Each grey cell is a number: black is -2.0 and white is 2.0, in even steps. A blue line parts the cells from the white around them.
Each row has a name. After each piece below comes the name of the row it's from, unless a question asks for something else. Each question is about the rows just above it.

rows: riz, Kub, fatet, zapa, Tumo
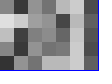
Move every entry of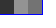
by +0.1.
[-1.1  0.4 -0.1]
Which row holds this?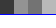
riz
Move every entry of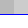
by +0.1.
[1.0 1.3]

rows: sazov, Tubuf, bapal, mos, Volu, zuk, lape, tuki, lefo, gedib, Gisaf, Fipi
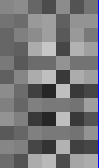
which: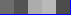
Fipi
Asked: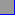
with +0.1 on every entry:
[0.5]
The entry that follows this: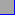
[0.7]

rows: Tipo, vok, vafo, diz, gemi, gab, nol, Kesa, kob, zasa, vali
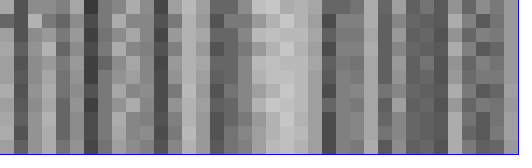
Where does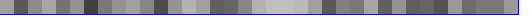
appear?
gab
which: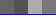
vali
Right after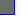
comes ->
[-0.1]

